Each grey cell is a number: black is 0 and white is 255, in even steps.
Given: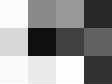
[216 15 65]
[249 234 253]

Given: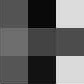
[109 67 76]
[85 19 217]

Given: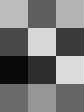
[72 215 58]
[9 45 220]

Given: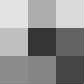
[191 53 99]
[140 132 70]

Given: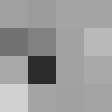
[114 129 162]
[168 44 162]

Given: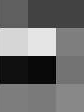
[214 228 127]
[16 9 115]

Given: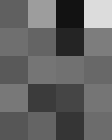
[111 100 36]
[89 117 113]
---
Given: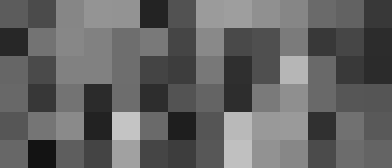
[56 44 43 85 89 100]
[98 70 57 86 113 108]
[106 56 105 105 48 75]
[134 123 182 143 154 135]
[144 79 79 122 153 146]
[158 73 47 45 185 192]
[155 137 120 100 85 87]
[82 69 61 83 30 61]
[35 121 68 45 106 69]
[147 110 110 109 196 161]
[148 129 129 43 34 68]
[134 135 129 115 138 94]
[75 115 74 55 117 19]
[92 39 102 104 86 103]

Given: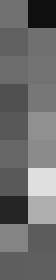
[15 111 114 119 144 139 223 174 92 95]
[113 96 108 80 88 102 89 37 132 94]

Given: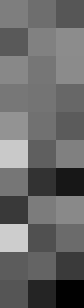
[86 140 139 103 91 128 23 137 107 58 1]
[110 129 118 116 113 95 50 124 80 100 36]
[126 89 136 119 147 201 118 57 205 92 85]

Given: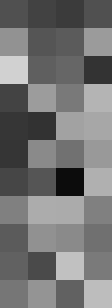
[80 155 51 180 167 153 176 128 112 122 189]
[59 91 102 121 162 113 12 171 138 193 97]
[66 85 95 156 50 138 85 172 145 74 148]
[80 146 209 67 54 53 70 128 91 97 118]

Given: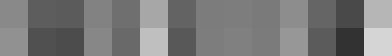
[182 213]
[73 50]
[101 91]
[141 151]
[122 123]
[125 128]
[124 125]
[99 88]
[167 191]
[111 105]
[130 135]
[91 76]
[93 80]
[137 145]

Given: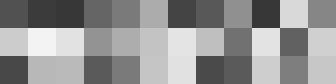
[134 208 199]
[217 97 126]
[55 227 206]
[144 113 90]
[88 191 74]
[68 228 225]
[172 195 197]
[122 173 122]
[101 147 90]
[55 226 186]
[59 243 184]
[81 204 72]
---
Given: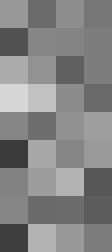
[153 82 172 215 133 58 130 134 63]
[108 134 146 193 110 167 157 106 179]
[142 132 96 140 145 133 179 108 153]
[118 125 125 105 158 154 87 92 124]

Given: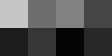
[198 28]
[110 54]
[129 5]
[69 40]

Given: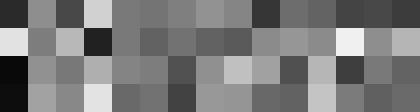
[42 226 9 13]
[142 125 145 162]
[72 184 120 136]
[209 33 175 227]
[121 121 132 105]
[116 98 125 114]
[127 114 81 66]
[146 98 144 152]
[133 90 192 149]
[54 139 161 104]
[109 150 80 98]
[99 139 182 196]
[68 240 62 123]
[72 142 121 96]
[60 181 99 106]

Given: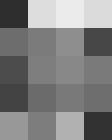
[46 109 76 67 152]
[221 123 126 107 125]
[235 142 136 121 177]
[219 71 122 110 50]

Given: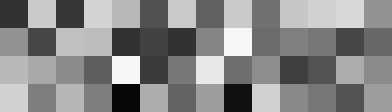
[50 146 185 209]
[203 69 168 126]
[54 192 140 183]
[212 188 95 126]
[184 49 248 7]
[80 66 59 174]
[201 50 120 99]
[96 133 232 157]
[202 246 110 16]
[113 107 141 208]
[198 127 62 137]
[209 118 82 118]
[216 70 172 82]
[147 104 140 157]

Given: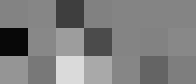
[131 8 149]
[134 136 120]
[62 157 218]
[129 75 169]
[132 132 134]
[132 130 100]
[132 136 126]

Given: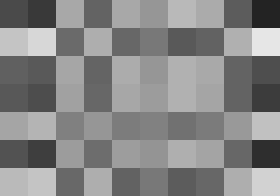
[74 196 96 88 165 82 186]
[57 215 89 77 180 62 196]
[168 106 166 161 128 156 104]
[99 174 100 103 150 109 174]
[168 103 172 167 124 157 98]
[150 120 150 156 129 148 120]
[185 89 177 177 113 175 92]
[171 98 169 165 123 164 103]
[92 176 99 99 153 103 174]
[35 230 78 60 193 46 210]

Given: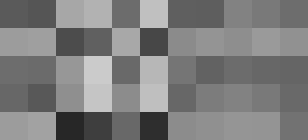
[90 156 109 103 156]
[85 159 107 88 162]
[167 76 151 143 39]
[178 96 203 197 62]
[108 168 105 140 104]
[192 71 183 191 46]
[95 139 117 103 140]
[94 148 98 124 144]
[130 142 108 130 149]
[121 154 103 121 148]
[109 145 101 105 114]

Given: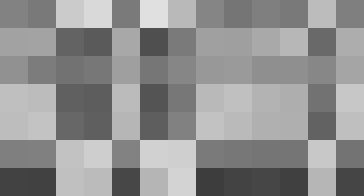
[130 162 145 191 189 127 66]
[121 163 124 188 195 128 65]
[203 99 114 96 103 194 192]
[217 90 119 93 95 206 187]
[122 168 159 187 182 130 71]
[224 79 118 84 94 209 181]
[185 122 134 119 129 207 211]
[133 160 152 185 194 122 61]
[117 159 154 192 186 119 67]
[127 169 143 179 176 117 70]
[121 183 143 174 175 117 64]
[188 105 135 114 98 200 182]
[127 173 165 199 191 115 69]
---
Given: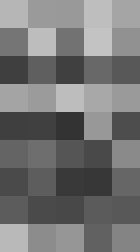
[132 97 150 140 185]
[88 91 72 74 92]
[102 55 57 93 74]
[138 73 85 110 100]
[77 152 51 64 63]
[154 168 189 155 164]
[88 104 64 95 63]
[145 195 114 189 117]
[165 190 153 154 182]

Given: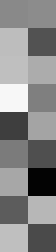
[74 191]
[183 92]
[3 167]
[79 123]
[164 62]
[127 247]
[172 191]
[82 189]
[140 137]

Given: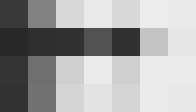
[232 236 213 227 213 114 50]
[236 235 207 235 207 111 52]
[231 196 49 82 49 46 41]
[234 237 216 233 216 130 57]

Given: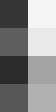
[177 87]
[163 43]
[233 94]
[245 54]

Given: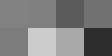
[45 168 204 124]
[114 91 128 130]

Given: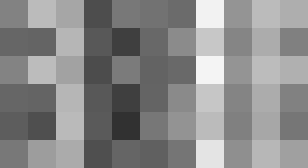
[160 183 143 228 117 96 101 79 171 157 120]
[118 167 128 187 147 119 49 90 186 79 93]
[129 172 132 198 138 100 63 88 182 100 102]
[176 188 148 244 105 99 123 76 162 188 131]
[128 172 133 199 139 104 63 88 182 100 102]
[174 187 148 242 107 114 120 77 166 187 130]

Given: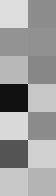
[180 199]
[209 84]
[139 218]
[199 17]
[135 185]
[145 147]
[141 221]
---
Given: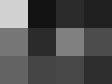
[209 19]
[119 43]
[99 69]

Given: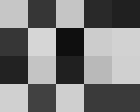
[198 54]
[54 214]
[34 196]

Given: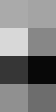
[170 164]
[216 135]
[54 8]

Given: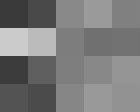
[58 73]
[203 187]
[60 95]

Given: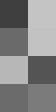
[63 196]
[106 194]
[183 84]

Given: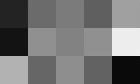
[35 107]
[19 144]
[178 102]

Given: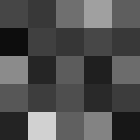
[70 56]
[13 64]
[139 37]

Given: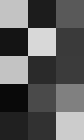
[195 28]
[20 216]
[195 42]

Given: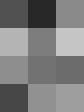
[81 40]
[180 125]
[142 114]
